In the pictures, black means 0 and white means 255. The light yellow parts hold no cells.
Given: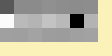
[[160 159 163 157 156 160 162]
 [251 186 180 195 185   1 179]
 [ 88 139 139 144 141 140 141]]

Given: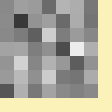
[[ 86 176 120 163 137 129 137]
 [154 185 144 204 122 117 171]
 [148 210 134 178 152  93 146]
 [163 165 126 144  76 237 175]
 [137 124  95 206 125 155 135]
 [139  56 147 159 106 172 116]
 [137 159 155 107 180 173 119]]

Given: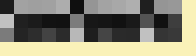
[[123  36  45  67  43 184  30  69  42  41 193  53  57]
 [193  32  27  18  17 124  23  21  17  25  83  17  62]
 [ 28 162 159 161 173  15 149 163 168 175  31 149 152]]

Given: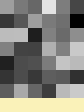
[[ 93 169 102  61 185 202]
 [ 52  76  56  94  90  48]
 [ 32  76  80 124 196 186]
 [129  67  66 176 128 201]
 [188 189  30 129 106 142]
 [ 55  87 158 122 111   1]
 [158 121 103 227 125  70]]

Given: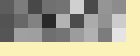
[[ 85 160 159 111 116 156 177 124 228]
 [ 83 104 130  41 179  76 171 146 204]
 [ 93 124  72 112 115 208  74 149 140]]

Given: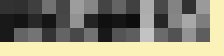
[[ 25 101 116  52 100  72 114  24  84  94 195 107  82 147  93]
 [ 25  20  40  21  71 147  36  16  21  13 175  38 134 168 125]
 [ 50  48  63 114  69 157 134  68 100  64 172  73 131  49 154]]
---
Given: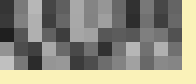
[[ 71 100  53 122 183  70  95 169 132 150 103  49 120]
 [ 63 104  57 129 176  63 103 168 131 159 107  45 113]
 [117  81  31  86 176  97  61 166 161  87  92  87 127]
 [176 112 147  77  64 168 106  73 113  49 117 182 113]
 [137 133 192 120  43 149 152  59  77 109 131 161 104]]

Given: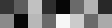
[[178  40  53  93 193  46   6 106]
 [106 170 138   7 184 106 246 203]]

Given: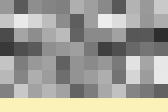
[[153 201 152  90 142 132 128 175 159 137  88 179]
 [151 173 197 233 214 189 140  94 159 237 221 186]
 [ 88  46  75 165 141 170 187  99 138 138 162  87]
 [117 108  57  79  90 143 151 159 120  63  79 104]
 [165 231 196 125 152 161  97 147 138 151 122 226]
 [156 232 184 133 174 156 110 147 157 174 115 213]
 [120  98 129 200 162 181 162  99 125 168 193 133]]

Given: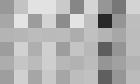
[[119 211 152 195 226 226 202 134 213 150]
 [149 189 167 228 156 211 140 227 191  40]
 [167 188 180 182 188 186 187 173 192 180]
 [149 189 157 209 175 207 157 196 184  93]
 [161 179 173 197 187 206 183 178 187 149]
 [150 187 158 208 166 200 166 189 193  95]]

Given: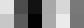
[[215 121 227  77  18 168]
 [235 118 199  91   3 170]]

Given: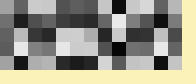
[[ 98 183 161  98 203 200  82  94  85 198  12 200 215]
 [ 15 123 112  30  79  98  61  51  43 102 233 126  84]
 [191  74  97 186  55  40 205 206 173  38 202  48  51]
 [231 100  92 231 129 118 230 203 204  81   5 113 109]
 [ 15 196 162  21 174 180  41  27  37 212  90 195 199]]
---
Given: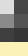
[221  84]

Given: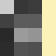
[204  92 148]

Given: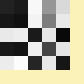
[34 17 26 69 22]

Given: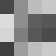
[ 72 142  88 202]

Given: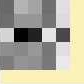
[105 150  33 119 233]

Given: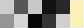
[205 213]

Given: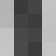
[180  67  68 197]

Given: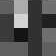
[ 96 211  49  96]

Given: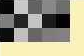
[  7  36 102]
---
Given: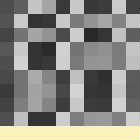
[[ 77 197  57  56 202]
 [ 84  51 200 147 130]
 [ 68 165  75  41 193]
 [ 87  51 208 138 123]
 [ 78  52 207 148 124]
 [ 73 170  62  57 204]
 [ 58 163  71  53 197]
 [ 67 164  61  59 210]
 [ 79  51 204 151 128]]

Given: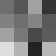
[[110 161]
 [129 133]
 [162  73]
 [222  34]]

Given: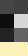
[[69]
 [14]
 [34]]

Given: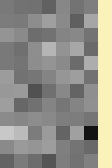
[[121 113 135 126]
 [124 141 138 166]
 [148 109 132 115]
 [121 142 147 106]
 [121 141 138 173]
 [156 118 150 114]
 [152  81 136 143]
 [158 113 118 144]
 [139 141 126 117]
 [200 124 100  19]
 [138 149 127 105]
 [ 99 109 126 128]]

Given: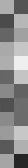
[[175]
 [ 75]
 [101]
 [169]
 [174]
 [102]
 [137]
 [ 80]
 [138]
 [155]
 [ 88]
 [165]]

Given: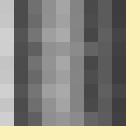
[[196 112 165  74  61]
 [198 107 161  77  62]
 [208 117 170  71  69]
 [207  96 150 100  65]
 [196 114 167  72  62]
 [198 105 159  78  62]
 [208 117 169  71  70]
 [197 111 164  74  62]
 [207  96 150 101  65]]

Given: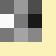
[[102  76]
 [250  25]
 [120 135]]

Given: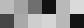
[[187 111 185]
 [ 71 206 184]]

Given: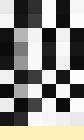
[[233  47  17]
 [245  61  14]
 [ 17 244 240]
 [ 11 248 248]
 [ 21 249 241]
 [240  59  20]
 [ 10 248 246]
 [237  66  10]
 [ 21 249 239]]
